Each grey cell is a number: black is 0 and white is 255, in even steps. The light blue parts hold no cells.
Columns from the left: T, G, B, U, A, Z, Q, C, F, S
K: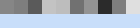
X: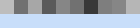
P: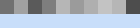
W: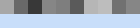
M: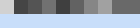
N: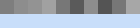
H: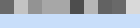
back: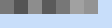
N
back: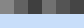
M
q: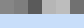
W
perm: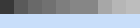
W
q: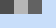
H
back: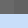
H
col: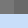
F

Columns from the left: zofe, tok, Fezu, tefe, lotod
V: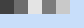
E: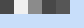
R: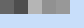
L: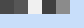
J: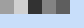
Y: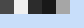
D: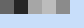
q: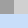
J
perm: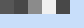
E
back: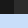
Y

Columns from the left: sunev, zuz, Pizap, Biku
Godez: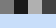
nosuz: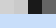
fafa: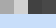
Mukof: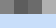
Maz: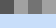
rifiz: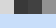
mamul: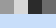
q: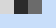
mamul
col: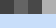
Biku
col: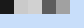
zuz
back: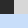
mamul
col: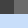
Pizap
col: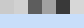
zuz
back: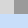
mamul

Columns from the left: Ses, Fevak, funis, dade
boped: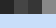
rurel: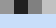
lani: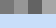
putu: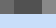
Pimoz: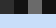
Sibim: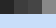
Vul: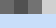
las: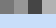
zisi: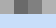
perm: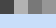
las
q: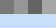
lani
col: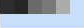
Ses
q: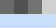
Vul
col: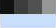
Fevak
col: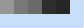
Ses

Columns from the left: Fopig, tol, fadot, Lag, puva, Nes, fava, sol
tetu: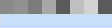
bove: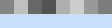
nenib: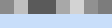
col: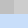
Nes
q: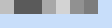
nenib
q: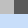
nenib

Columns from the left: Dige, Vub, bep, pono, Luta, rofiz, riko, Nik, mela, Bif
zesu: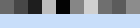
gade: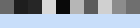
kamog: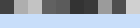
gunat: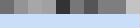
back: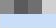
zesu
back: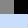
zesu
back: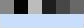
zesu
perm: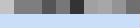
gunat
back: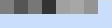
gunat
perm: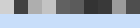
kamog
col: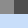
mela

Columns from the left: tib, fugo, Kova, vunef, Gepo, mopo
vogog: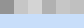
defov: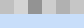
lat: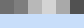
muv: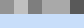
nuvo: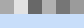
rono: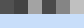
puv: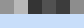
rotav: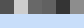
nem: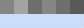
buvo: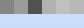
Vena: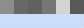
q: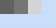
Vena
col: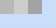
fugo
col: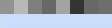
Kova
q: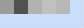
buvo
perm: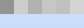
defov

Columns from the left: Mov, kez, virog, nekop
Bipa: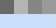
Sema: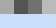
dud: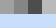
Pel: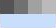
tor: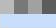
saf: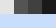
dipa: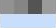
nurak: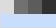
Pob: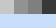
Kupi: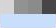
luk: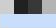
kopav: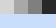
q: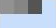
dipa
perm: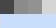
Kupi
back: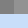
Pob

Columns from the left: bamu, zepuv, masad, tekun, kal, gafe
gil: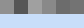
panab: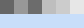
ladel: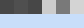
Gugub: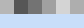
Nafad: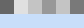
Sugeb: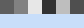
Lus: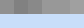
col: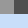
zepuv
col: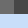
masad
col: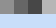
bamu

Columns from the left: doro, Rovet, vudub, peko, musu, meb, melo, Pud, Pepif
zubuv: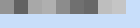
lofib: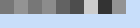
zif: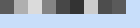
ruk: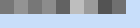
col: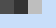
meb
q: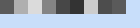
zif
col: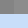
peko

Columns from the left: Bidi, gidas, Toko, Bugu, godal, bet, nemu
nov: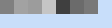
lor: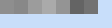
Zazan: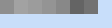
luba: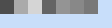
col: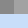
gidas
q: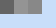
luba
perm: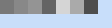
luba
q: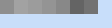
Zazan
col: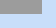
Toko
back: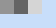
luba
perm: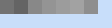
Zazan

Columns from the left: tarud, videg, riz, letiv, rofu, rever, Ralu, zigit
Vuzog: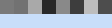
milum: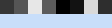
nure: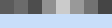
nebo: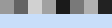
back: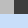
Vuzog
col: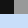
rever

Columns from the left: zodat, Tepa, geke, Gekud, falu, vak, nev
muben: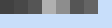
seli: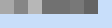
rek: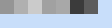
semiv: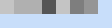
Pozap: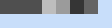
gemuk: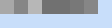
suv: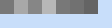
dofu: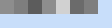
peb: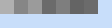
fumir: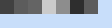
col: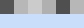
geke
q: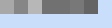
seli
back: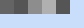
muben
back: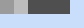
Pozap
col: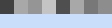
zodat
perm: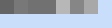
seli

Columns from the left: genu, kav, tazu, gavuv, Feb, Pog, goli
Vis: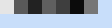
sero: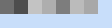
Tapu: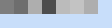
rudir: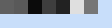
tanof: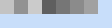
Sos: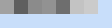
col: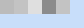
Pog
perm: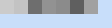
Sos
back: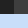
rudir
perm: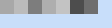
sero
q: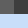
Vis
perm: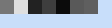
rudir

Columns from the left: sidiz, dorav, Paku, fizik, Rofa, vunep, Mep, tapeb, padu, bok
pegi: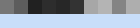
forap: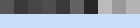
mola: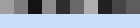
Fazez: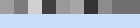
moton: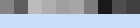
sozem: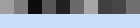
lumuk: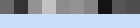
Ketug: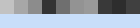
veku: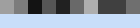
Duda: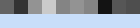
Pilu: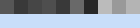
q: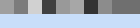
Fazez
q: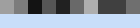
veku

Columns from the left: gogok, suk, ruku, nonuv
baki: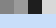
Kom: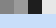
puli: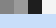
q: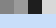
baki

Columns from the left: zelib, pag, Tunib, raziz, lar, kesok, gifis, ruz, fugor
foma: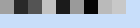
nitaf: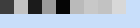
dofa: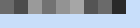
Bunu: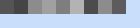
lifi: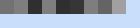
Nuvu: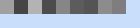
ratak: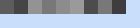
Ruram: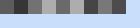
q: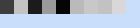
nitaf
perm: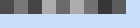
Ruram
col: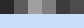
fugor
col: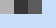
kesok
